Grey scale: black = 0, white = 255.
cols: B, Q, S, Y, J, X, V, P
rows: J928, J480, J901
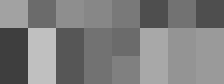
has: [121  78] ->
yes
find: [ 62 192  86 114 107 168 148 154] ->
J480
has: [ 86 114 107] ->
yes
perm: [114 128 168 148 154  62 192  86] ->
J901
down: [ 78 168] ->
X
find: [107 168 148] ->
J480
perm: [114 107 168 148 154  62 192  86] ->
J480

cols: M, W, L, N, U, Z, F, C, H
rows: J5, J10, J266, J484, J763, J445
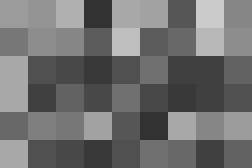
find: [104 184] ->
J10
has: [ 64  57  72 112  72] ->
no
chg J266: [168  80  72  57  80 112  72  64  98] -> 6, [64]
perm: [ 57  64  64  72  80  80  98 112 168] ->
J266
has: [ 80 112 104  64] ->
yes
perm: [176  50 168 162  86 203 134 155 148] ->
J5
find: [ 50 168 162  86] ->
J5

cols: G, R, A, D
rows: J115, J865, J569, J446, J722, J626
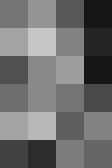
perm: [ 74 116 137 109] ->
J446
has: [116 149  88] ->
yes
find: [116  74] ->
J446
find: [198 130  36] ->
J865
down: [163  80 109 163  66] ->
G
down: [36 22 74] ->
D
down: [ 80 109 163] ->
G

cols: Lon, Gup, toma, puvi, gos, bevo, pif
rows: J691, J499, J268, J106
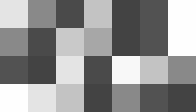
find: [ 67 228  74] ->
J268
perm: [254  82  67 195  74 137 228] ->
J691
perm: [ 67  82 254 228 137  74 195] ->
J691
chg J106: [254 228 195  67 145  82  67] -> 4, [137]
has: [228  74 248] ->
yes

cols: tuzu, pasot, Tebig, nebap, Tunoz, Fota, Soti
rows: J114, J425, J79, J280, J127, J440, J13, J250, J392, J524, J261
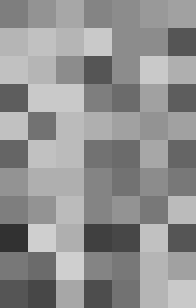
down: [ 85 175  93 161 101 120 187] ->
Soti
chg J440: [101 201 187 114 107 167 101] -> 1, [193]
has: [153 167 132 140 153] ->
no
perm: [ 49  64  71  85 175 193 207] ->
J392
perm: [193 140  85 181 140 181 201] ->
J425

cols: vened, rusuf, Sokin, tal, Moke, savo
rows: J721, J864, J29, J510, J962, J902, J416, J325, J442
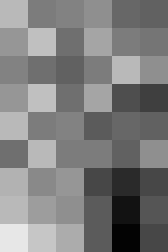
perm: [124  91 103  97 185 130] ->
J962
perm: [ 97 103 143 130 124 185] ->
J721
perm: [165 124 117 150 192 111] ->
J864
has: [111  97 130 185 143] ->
no
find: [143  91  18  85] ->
J325
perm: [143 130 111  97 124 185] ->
J29
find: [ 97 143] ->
J902

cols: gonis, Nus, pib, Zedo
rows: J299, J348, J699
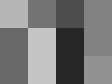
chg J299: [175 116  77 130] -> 0, [182]
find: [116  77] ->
J299
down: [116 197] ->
Nus
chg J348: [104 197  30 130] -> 2, [38]
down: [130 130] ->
Zedo

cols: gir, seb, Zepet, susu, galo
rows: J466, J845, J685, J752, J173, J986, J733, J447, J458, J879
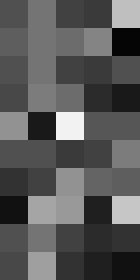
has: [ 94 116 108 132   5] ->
yes
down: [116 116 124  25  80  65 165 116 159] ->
seb
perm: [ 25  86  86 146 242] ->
J173
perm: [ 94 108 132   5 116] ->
J845
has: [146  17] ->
no

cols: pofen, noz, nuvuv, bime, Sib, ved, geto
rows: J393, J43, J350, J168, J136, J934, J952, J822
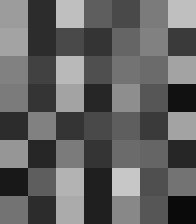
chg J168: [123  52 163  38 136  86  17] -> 4, [142]
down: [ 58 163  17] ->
geto
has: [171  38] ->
no
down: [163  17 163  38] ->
geto
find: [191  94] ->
J393
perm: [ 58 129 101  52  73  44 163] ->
J43

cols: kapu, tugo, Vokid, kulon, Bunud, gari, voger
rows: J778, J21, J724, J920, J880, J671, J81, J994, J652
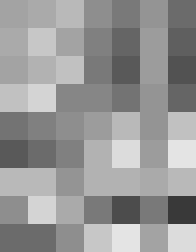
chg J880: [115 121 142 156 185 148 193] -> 1, [128]
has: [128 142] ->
yes
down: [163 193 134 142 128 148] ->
Vokid

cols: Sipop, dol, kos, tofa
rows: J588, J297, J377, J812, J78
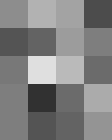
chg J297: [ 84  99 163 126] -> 2, [156]
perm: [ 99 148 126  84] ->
J78
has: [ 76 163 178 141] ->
no
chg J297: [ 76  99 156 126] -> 0, [84]

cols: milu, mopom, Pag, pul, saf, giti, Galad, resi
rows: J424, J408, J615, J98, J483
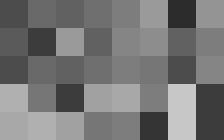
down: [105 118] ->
mopom
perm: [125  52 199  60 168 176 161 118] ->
J483
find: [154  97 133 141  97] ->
J408
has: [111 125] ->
yes
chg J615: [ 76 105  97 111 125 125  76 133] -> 5, [118]

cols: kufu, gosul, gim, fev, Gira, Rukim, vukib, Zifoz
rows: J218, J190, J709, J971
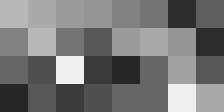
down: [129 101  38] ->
kufu
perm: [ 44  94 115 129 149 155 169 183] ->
J218
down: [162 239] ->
vukib
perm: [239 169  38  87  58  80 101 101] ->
J971

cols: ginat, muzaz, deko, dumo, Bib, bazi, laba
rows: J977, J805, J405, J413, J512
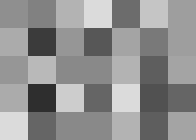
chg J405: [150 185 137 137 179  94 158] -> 6, [164]
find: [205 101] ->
J413

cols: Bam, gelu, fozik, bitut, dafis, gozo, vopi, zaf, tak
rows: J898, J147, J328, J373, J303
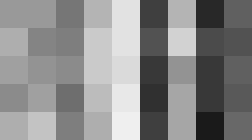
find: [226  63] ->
J898
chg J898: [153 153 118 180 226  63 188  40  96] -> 6, [180]

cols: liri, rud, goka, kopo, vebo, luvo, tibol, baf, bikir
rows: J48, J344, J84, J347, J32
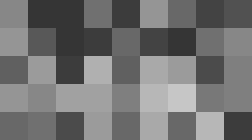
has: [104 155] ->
no
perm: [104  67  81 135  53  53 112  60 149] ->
J48
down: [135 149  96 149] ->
liri
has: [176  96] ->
yes
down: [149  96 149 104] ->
liri
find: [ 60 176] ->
J84

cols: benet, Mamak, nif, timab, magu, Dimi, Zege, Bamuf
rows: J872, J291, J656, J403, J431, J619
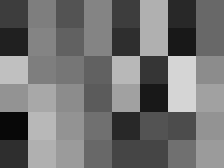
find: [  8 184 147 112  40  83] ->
J431
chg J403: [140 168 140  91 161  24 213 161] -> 0, [147]
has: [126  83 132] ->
yes

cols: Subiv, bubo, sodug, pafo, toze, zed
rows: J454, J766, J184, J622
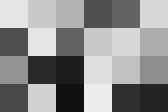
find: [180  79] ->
J454
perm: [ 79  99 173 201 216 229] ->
J766
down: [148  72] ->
Subiv
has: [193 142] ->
yes
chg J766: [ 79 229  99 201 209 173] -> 4, [216]

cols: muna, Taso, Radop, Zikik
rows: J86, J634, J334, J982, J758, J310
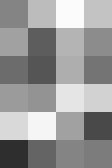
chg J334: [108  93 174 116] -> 1, [85]
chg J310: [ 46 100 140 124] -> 2, [132]
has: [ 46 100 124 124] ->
no
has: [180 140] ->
yes
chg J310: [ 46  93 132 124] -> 1, [100]
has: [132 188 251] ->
yes
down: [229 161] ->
Radop

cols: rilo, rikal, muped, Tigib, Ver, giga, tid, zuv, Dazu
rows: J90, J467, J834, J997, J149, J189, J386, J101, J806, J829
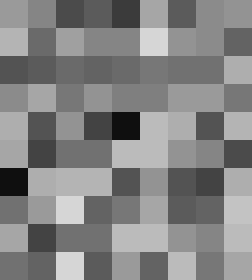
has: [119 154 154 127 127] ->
no
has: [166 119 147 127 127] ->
yes
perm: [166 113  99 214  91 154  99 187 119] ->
J829
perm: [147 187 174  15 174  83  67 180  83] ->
J149
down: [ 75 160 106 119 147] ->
muped

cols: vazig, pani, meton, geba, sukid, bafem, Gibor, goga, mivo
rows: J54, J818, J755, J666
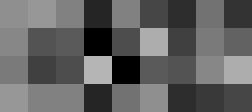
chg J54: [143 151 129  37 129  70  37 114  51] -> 6, [45]
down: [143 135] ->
vazig
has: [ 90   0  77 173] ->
yes
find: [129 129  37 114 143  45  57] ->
J666
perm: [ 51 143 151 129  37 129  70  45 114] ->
J54
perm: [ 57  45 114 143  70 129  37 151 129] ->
J666

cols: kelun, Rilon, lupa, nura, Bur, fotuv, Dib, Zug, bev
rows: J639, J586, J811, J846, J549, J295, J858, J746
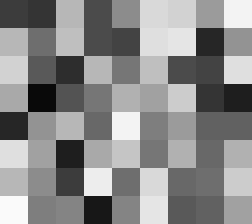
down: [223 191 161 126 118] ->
fotuv
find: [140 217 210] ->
J639
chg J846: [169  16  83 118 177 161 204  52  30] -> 1, [9]
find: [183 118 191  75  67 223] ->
J811
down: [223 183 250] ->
kelun

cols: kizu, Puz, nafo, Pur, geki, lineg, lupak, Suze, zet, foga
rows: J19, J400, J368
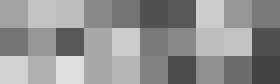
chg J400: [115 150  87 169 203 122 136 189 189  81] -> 8, [195]
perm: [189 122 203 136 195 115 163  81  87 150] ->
J19

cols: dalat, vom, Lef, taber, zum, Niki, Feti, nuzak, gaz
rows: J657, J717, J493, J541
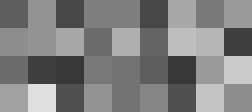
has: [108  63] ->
yes
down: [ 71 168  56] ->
Lef
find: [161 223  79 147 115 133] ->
J541
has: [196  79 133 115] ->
no
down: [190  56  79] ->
Feti
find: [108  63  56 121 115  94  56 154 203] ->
J493

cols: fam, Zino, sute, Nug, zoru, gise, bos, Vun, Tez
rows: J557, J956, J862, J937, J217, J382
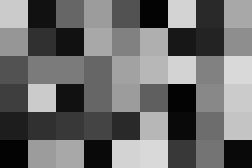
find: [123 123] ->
J862
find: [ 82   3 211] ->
J557
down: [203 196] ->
Tez
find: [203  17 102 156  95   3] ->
J937
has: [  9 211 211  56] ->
no
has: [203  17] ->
yes

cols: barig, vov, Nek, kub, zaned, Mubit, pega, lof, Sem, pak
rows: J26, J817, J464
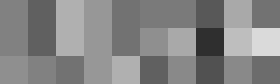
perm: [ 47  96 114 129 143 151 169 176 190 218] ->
J817
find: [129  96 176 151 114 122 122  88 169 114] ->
J26
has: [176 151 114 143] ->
yes
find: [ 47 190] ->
J817
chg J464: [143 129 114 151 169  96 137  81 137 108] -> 4, [176]
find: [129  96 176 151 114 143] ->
J817

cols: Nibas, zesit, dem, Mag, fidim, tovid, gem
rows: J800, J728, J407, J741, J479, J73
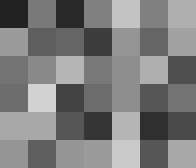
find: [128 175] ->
J800
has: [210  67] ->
yes
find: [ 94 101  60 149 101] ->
J728
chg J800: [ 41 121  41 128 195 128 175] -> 0, [34]

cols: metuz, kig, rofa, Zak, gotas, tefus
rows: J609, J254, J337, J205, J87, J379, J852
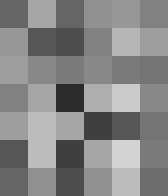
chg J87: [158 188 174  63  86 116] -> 2, [166]
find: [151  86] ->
J254
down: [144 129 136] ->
Zak
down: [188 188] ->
kig
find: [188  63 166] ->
J379

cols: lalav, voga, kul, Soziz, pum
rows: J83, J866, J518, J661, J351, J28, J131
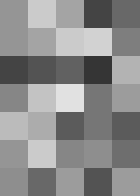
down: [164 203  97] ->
kul
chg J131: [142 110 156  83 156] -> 1, [104]
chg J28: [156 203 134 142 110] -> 0, [149]
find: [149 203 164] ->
J83
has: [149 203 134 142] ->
yes

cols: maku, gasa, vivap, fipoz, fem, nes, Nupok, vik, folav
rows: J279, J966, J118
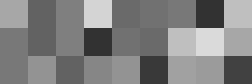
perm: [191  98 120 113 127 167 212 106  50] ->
J279
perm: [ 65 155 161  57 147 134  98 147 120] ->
J118
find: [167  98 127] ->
J279
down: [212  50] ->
fipoz

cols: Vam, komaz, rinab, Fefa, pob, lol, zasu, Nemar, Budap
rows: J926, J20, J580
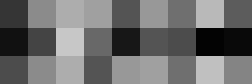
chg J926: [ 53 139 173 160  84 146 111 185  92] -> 5, [152]
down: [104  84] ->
Fefa
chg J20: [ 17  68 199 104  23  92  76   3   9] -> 5, [84]
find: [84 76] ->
J20
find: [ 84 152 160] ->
J580

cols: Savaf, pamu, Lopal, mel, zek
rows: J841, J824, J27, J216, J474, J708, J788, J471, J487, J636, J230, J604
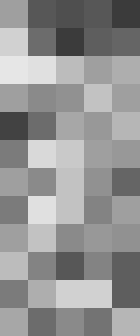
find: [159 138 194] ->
J788
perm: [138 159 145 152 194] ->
J487
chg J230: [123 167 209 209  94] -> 1, [174]

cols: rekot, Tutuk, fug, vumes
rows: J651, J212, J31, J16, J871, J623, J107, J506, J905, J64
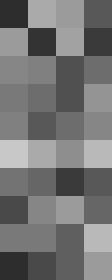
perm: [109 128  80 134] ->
J31
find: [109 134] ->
J871
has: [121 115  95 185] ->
no
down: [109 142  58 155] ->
fug
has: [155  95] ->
no

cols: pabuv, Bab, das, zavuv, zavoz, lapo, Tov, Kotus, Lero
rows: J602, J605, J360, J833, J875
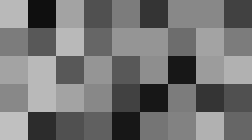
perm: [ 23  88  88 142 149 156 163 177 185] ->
J360
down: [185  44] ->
Bab
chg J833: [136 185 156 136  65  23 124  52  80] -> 2, [163]
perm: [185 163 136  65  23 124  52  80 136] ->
J833
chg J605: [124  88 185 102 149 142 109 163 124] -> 5, [149]
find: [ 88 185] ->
J605
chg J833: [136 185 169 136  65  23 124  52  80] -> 2, [163]

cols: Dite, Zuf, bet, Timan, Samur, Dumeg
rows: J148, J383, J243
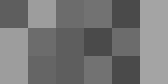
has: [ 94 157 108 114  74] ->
yes
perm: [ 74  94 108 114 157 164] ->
J148
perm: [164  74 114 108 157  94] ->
J148
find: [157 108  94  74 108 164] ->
J383

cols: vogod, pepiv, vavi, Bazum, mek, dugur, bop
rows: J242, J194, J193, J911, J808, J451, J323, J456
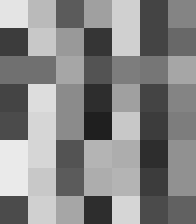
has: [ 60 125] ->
yes
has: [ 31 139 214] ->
no
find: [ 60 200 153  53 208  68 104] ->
J194
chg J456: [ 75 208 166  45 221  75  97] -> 4, [214]
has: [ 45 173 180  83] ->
no
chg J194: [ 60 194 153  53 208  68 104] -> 1, [200]
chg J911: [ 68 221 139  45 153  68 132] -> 4, [160]

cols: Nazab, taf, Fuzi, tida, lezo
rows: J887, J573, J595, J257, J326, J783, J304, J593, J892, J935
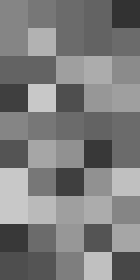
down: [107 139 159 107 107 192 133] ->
lezo
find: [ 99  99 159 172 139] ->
J595
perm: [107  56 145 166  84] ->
J783
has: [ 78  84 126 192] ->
yes

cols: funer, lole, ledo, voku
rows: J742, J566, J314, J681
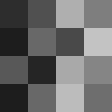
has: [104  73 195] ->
yes
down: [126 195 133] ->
voku
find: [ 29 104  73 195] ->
J566
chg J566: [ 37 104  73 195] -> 0, [29]
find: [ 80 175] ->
J742

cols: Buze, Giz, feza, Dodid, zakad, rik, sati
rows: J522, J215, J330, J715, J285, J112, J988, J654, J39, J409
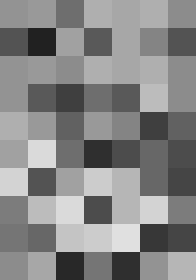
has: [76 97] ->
no
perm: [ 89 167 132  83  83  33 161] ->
J215
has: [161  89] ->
yes
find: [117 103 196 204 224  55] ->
J39

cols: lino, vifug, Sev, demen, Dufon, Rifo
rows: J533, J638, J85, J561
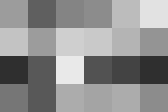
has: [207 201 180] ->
yes
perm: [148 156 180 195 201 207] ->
J638
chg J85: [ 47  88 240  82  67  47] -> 2, [233]
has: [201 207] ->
no
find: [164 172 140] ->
J561
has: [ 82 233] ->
no

